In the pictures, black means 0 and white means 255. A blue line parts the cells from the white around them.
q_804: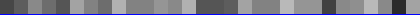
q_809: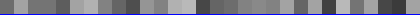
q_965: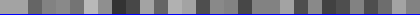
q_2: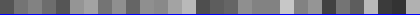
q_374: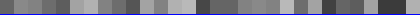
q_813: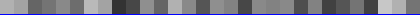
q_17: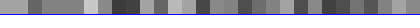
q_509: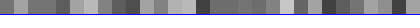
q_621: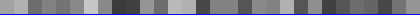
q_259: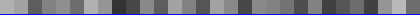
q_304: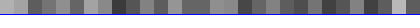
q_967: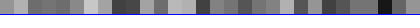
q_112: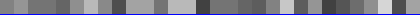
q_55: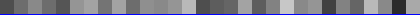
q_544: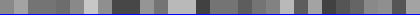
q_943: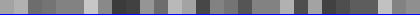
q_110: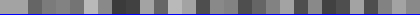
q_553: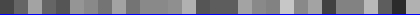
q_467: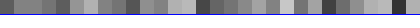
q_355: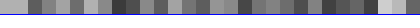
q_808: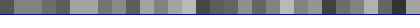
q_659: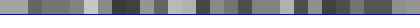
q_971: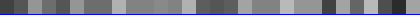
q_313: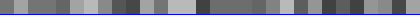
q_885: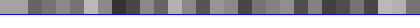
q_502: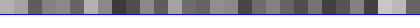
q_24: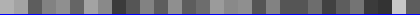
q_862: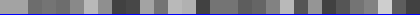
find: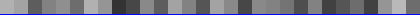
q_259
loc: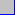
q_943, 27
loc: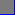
q_110, 3
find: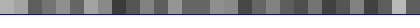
q_304
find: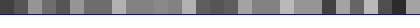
q_971
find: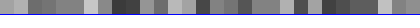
q_943
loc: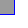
q_24, 15

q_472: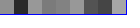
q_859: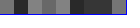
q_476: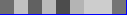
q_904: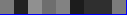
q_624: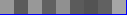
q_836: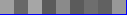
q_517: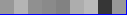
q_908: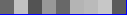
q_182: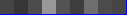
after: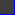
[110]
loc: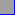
q_836, 0

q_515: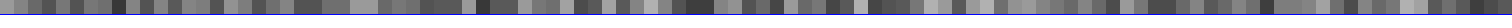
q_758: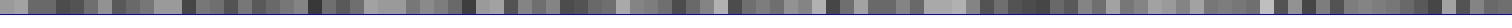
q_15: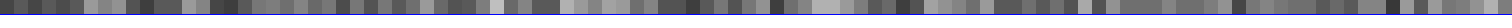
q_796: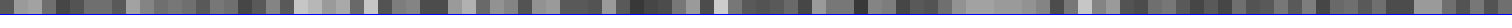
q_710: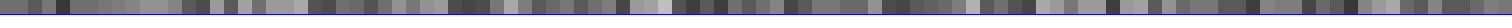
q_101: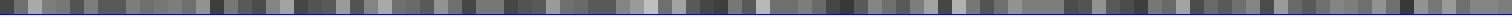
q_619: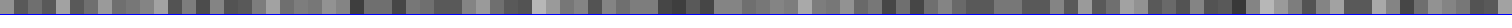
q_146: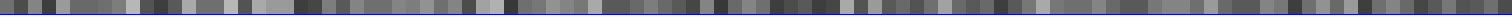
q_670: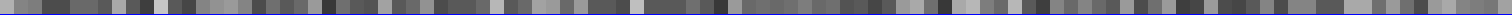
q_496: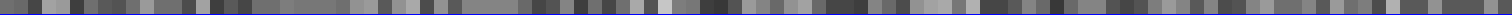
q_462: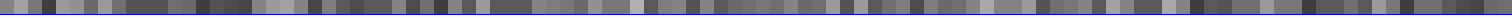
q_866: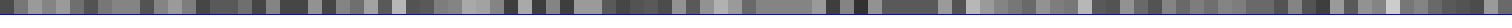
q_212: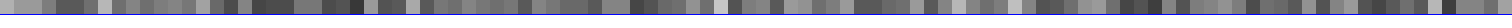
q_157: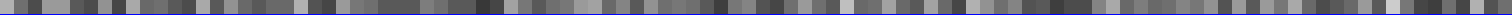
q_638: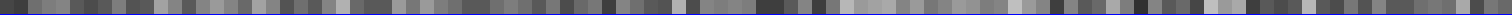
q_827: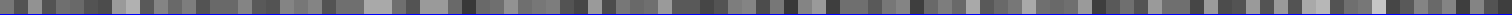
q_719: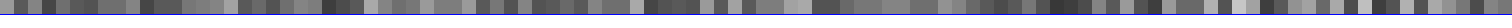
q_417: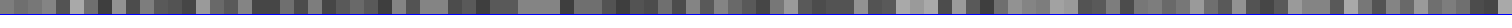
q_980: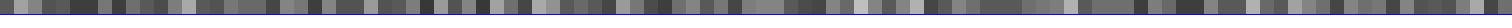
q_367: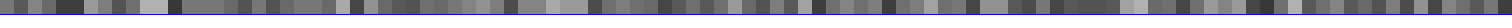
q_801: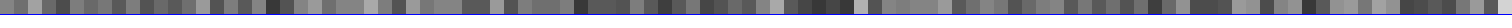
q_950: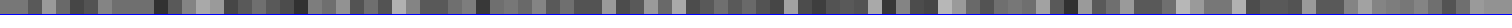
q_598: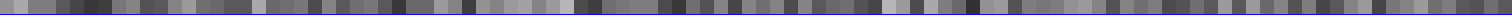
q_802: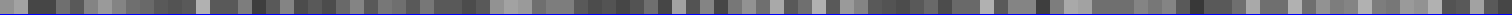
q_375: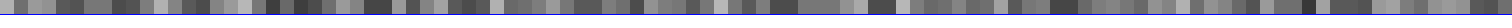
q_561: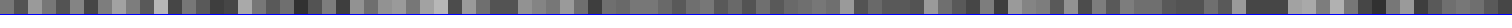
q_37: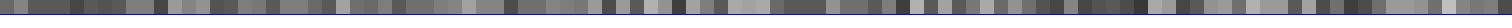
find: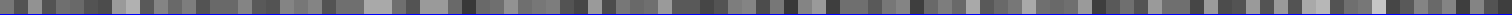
q_827
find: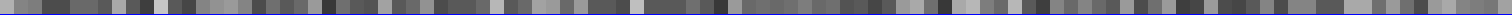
q_670
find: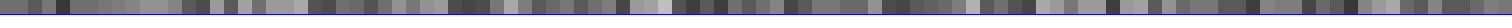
q_710
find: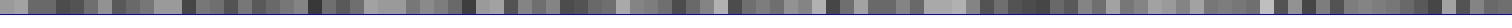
q_758
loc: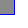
q_758, 30
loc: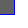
q_710, 66
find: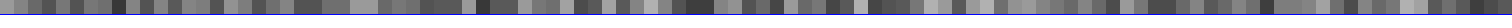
q_515

